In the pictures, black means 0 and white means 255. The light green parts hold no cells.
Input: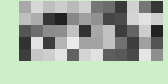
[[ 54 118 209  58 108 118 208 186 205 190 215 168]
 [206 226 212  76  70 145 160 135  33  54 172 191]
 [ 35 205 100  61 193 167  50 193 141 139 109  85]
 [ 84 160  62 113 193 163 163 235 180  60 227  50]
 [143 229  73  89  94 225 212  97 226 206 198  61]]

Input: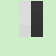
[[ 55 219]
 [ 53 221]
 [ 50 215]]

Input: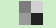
[[209 124]
 [ 35 154]]

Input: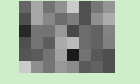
[[148 118  80 202 145 115 167 101]
 [172 144  80 125 108 135 166  79]
 [131  98 108  72 152 115 116  40]
 [128  98 108 186 170  93 116  79]
 [ 79  88 114  27 162 115  91  85]
 [ 79  98  90 139 152 117 142 203]]

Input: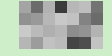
[[115 190 183  59 178 107 164]
 [107 131 194 200 183 153 145]
 [179 147 141 183 175 186 202]
 [195  78  69 187 193 156 182]]

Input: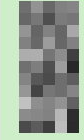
[[133 129 104 147 111]
 [118 123  79 119 103]
 [168 102 130 101 148]
 [129 103 156 104 129]
 [ 64 141 117 174 173]
 [ 40 157  79 126 112]
 [ 94 110  75  88 132]
 [133 110 118  68 150]
 [ 97 146 132 142 193]
 [ 45 183 130 135 139]
 [ 43 189  63  92  75]]

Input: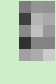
[[146 148 124]
 [170 181  63]
 [152 193 138]
 [131 132  49]
 [203 172 160]]
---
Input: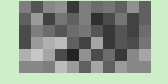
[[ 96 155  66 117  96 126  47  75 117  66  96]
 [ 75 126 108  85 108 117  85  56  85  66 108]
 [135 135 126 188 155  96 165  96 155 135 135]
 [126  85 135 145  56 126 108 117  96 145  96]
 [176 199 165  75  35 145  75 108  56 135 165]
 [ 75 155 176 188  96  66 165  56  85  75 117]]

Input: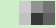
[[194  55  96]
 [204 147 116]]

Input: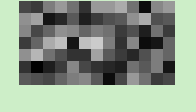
[[144 162  21  39  89  30  59  80  89 144 171  80  89]
 [ 50   1  30  59 135  71  50  39  30 113  89 125  21]
 [ 89  80  71 101 125 135  89  12  71 153 113  59  71]
 [135  71 101 144 135 101 125 113  59  80  30 113  59]
 [144 182 113  80  50  50 162  89  59  39  80 125 101]
 [ 71  59 125 153 113  50 153 153 171 113  12 135 153]
 [ 59 101 171 191  21 191 203 125  50 135  12  21 101]]

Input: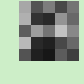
[[ 83  32  23  92  62]
 [185  41  32  72 104]
 [176  51  41 148 104]
 [ 92 157 116 194 136]
 [167  83 125  72 116]]

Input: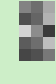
[[212 140  58]
 [ 70  80 120]
 [131 110 168]
 [ 80 101 178]
 [ 92 110 190]]

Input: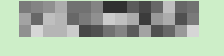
[[122 132 144 172 113 113 132  48  48  91  71 103 191 103 113]
 [144 214 181 181 203  71  80 113 132  91 163  80 103 153 214]
 [163 103 191 181 103 122 144 203 191 172  59 153 172  80 122]]
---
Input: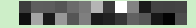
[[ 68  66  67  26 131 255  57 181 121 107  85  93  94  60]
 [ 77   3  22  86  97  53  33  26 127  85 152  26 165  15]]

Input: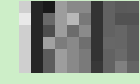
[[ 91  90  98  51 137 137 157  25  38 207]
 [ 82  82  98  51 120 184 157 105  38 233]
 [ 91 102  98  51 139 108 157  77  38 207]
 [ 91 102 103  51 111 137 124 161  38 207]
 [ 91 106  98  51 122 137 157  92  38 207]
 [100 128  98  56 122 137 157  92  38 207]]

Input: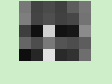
[[118  93  63  74  66 120]
 [115  71  65  79  68 126]
 [139  23  18 208  16  62]
 [ 93  77  84 121  77 101]
 [110  50  42 226  38  14]]

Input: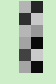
[[ 38 180]
 [200  48]
 [151 182]
 [  9 163]
 [202  66]
 [ 12 165]]

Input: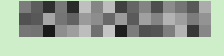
[[171  88 117 140  78 132 101  64 189 133 191  42 120  47  93 124]
 [147 124 158 179 132 160  90 155 104 141 154  98 117 166  88  81]
 [135  55 180 126  84  80 124  30 196 112 189 158 142  25 115 118]]

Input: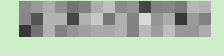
[[178 181 121 134 131  70 147 138 191 173 128 115 142 173 154 136]
 [129 155  56 172 149 216 132 175 119 200 178  70 179 179  84 134]
 [171 150 151 190 155 185 129 176 167 169 160 148 129 178 115  55]]

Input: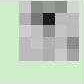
[[212 141 153 140 201]
 [187 187  29 119 176]
 [186 196 145 193 205]
 [141 187 176 195 187]
 [162 201 172 187 187]]

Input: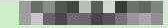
[[132 101 111  56 212  92 188  68  85 139 107 156]
 [144 166 151 117  86  70 104 107  73 101 197 160]]

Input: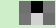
[[120   1 112]
 [109 210 117]]
